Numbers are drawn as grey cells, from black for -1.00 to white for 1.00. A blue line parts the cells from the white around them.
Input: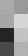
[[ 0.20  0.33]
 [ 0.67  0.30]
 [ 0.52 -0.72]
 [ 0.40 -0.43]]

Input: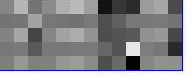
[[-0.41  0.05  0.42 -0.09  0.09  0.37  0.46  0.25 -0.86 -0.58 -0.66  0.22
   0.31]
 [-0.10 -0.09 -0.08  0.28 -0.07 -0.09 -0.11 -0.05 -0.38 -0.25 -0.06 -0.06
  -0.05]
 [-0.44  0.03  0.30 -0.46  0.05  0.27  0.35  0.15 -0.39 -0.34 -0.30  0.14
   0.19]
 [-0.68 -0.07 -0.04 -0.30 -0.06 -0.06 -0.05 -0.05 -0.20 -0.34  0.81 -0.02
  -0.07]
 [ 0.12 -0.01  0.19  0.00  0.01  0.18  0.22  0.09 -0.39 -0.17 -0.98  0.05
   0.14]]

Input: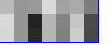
[[-0.02  0.46  0.18  0.20  0.71  0.28  0.33]
 [-0.41  0.70  0.18 -0.73  0.43  0.03  0.55]
 [-0.43  0.69  0.18 -0.69  0.43  0.00  0.60]]

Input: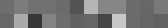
[[-0.05 -0.14 -0.03 -0.11 -0.11 -0.16 -0.35  0.42  0.05  0.05 -0.15 -0.19]
 [-0.23 -0.19  0.33 -0.57  0.03 -0.14 -0.24 -0.21 -0.46  0.57 -0.15 -0.21]]

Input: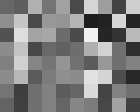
[[ 0.62 -0.19 -0.26  0.39 -0.09  0.27 -0.43  0.68  0.24 -0.48]
 [-0.71  0.12  0.55 -0.43  0.19  0.16  0.42 -0.77 -0.73  0.68]
 [ 0.47 -0.36  0.74  0.28  0.31 -0.15 -0.42  0.89 -0.71 -0.59]
 [-0.63  0.10  0.53 -0.44 -0.18 -0.24 -0.14  0.37  0.65 -0.12]
 [ 0.01  0.00  0.64  0.04 -0.08  0.17 -0.11 -0.29  0.19 -0.13]
 [-0.69  0.10  0.44 -0.29 -0.03  0.12  0.10  0.77  0.66 -0.39]
 [-0.12 -0.09 -0.51 -0.13  0.01 -0.28 -0.21  0.71 -0.47  0.02]
 [-0.49 -0.22 -0.50 -0.12  0.01 -0.21  0.05 -0.03 -0.44  0.27]]

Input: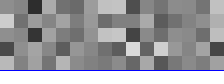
[[ 0.51  0.11  0.05 -0.65  0.34 -0.11 -0.17  0.22  0.51  0.53 -0.39  0.05
  -0.09  0.10  0.08 -0.09]
 [ 0.38  0.61 -0.11  0.22  0.04  0.28 -0.02  0.20 -0.15  0.00  0.00  0.33
  -0.28 -0.11  0.03  0.12]
 [ 0.49  0.12  0.07 -0.59  0.27 -0.02 -0.13  0.15  0.52  0.55 -0.47  0.08
  -0.14  0.11  0.08 -0.14]
 [-0.45 -0.42  0.12  0.29  0.06 -0.27  0.18  0.06 -0.12 -0.28  0.70 -0.22
   0.62  0.19  0.04  0.28]
 [ 0.26  0.45  0.02  0.26 -0.09  0.42  0.09  0.01 -0.04  0.09 -0.19  0.32
  -0.32 -0.06  0.08 -0.02]]

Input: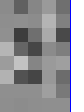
[[-0.13  0.09 -0.25  0.05  0.21]
 [ 0.00  0.11  0.12  0.10  0.41]
 [-0.43  0.13 -0.52 -0.13  0.33]
 [-0.01  0.42 -0.21 -0.45  0.09]
 [ 0.25  0.22  0.52  0.04  0.21]
 [-0.15  0.40 -0.36 -0.46  0.19]
 [-0.05  0.12  0.12  0.12  0.25]
 [ 0.12  0.11  0.10  0.11  0.12]]

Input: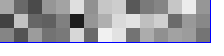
[[ 0.18  0.32 -0.18 -0.42  0.18  0.28  0.75  0.14  0.55  0.61 -0.31 -0.04
   0.04  0.55  0.85]
 [ 0.07 -0.48  0.53 -0.20 -0.25  0.00 -0.77  0.18  0.37  0.71  0.77  0.50
   0.62 -0.16  0.20]
 [-0.09  0.04 -0.35  0.22 -0.10 -0.05  0.69 -0.17  0.89  0.77 -0.10  0.35
   0.13  0.27  0.22]]

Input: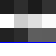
[[-0.61 -0.77 -0.64 -0.79]
 [ 0.96  1.00  0.61  0.75]
 [-0.27 -0.73 -0.65 -0.26]]
